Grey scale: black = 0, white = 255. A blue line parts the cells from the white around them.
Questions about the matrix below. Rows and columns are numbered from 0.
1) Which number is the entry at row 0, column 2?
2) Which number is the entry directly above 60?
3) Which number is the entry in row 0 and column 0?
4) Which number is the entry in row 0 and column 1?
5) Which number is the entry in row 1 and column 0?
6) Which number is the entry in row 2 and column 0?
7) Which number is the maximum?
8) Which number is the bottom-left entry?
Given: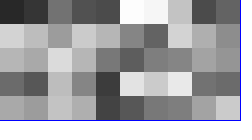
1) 114
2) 120
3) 40
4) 53
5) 211
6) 182
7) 253
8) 169

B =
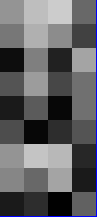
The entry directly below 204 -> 140
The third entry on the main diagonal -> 33
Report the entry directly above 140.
204
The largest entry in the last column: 164
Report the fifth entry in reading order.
119
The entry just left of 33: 127
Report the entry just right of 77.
7
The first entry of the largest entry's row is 148
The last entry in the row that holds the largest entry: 104
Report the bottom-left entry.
26
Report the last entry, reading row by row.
97

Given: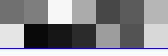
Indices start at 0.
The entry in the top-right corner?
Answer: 183
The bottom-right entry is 216
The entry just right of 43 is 158
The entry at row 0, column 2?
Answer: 247

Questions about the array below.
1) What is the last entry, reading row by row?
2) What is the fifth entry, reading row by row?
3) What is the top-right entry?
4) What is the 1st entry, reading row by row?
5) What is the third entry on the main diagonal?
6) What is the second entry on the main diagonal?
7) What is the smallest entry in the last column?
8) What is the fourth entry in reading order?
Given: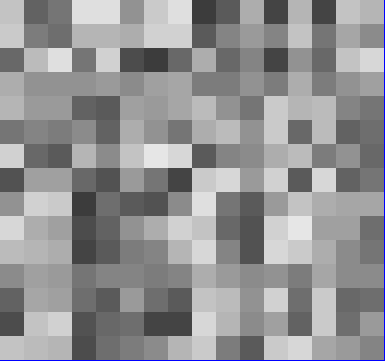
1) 132
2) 223
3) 181
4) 195
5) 223
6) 124
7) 104
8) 223

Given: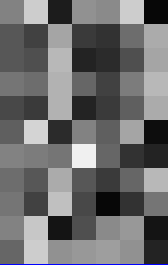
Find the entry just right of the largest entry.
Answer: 102
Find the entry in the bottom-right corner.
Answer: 35
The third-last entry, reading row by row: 158
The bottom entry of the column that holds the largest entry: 152
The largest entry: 240
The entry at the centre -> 130
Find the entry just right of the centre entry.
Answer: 95
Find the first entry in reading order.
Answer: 130
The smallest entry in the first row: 7
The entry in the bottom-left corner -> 102
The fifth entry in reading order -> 138
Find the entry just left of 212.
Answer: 95
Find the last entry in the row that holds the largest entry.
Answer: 35
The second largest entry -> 212
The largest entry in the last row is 205
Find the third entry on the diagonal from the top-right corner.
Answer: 43
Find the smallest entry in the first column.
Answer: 72
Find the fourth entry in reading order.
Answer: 145

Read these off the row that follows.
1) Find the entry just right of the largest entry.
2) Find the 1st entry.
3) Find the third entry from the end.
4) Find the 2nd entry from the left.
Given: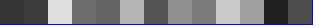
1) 108
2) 53
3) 159
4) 60

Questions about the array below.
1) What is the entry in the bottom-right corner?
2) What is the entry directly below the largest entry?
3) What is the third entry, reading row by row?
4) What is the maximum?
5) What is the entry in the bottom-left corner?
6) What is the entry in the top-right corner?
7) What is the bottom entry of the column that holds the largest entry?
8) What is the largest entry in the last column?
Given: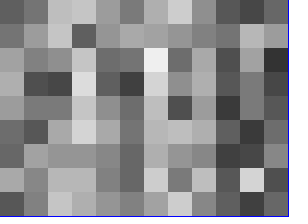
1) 103
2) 212
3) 190
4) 239
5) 87
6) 103
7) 162
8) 156

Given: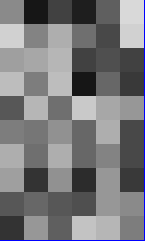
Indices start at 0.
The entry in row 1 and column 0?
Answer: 209
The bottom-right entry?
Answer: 125
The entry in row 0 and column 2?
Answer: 65
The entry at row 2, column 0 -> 159
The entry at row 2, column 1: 167
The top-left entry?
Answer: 138
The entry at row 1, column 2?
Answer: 174
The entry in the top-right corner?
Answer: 217
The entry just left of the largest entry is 95
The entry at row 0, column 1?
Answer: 22
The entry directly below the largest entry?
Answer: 209
